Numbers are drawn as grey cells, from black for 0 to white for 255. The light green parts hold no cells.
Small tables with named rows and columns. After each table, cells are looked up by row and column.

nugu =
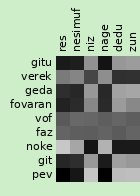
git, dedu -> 159
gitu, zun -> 156
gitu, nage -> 19
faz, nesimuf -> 94
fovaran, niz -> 136
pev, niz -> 197
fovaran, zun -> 136
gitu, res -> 26
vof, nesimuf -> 104
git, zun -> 152
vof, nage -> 94
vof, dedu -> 101
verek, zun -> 49
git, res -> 38
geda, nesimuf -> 39
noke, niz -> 20
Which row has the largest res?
noke

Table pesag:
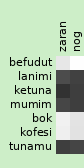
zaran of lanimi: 76
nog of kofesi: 226
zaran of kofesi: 239
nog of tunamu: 69
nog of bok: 227
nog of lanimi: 65
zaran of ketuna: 50

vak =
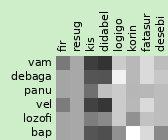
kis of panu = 111
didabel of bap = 79
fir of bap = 165
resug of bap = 168
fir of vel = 124
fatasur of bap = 218
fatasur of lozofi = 194
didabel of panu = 192
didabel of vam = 51
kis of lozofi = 126
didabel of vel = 54
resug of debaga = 168
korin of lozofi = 145
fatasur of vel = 218
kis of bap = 85
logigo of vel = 203
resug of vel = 168
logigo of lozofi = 203
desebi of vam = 189
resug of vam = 168
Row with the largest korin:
bap

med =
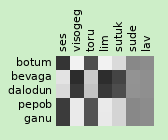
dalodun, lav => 143
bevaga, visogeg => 44
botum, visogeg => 242
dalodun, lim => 56
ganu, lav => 140
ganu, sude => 136
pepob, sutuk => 212
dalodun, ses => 217
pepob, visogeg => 234
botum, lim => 242
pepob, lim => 234
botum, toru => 78
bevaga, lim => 45
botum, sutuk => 218
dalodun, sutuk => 77
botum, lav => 140
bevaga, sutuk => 68
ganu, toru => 83

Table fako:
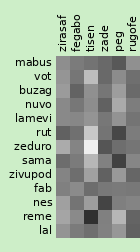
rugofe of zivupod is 102
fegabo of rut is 112
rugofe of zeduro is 117
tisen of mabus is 115
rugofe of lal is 97
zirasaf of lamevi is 137
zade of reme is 128
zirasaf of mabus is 142
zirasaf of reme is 165
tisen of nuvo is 141
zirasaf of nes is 160
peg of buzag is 157
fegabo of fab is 139
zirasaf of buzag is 155
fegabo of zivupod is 110
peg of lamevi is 147

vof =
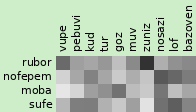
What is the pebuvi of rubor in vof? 159
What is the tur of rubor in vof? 151
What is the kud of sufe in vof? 125
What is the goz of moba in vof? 114
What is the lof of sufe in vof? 94
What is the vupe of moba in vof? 230
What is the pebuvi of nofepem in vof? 167
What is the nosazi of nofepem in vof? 89
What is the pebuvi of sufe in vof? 126
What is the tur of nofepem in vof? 166
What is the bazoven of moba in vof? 166
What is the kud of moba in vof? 159
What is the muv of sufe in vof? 159
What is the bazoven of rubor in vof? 137
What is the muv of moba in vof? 188
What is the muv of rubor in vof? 138
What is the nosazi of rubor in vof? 175
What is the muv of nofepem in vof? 173

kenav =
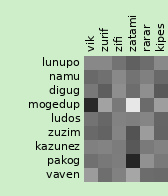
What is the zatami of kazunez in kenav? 88
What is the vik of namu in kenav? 105
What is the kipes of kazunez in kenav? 130
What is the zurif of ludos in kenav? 103
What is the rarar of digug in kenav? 143
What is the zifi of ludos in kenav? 130
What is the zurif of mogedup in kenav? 162
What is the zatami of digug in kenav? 109
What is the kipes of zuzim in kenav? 100
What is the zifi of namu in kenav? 137
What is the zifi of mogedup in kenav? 121
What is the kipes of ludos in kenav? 101
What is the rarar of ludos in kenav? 133
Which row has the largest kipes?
mogedup

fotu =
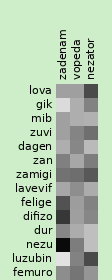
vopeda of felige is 157
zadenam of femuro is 141
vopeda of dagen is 135
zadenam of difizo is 55
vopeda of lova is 159
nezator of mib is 177

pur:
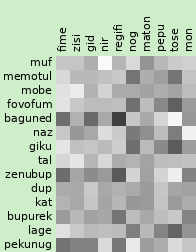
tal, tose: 190
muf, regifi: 181
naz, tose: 125
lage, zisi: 201
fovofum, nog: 112
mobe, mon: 188
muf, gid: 175
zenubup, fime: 108
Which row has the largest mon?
naz

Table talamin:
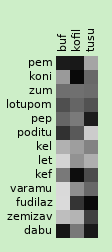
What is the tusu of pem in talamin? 165
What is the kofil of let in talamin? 146
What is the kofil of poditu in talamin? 89
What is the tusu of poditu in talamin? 204
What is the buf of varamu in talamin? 217
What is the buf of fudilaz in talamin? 218
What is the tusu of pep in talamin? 28
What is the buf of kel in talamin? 177
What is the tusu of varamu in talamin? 104
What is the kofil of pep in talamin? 122
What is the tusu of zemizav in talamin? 64
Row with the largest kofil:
zemizav

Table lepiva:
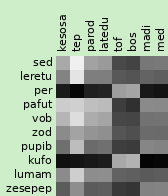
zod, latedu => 143
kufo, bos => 178
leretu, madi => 99
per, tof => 158
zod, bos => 79
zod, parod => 148
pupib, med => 131
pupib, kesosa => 111
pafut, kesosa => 204
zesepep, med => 131
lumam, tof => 98
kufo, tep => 20
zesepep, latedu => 94
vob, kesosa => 181
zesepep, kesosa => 92
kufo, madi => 4
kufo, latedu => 28
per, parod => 32
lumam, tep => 206
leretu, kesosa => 131

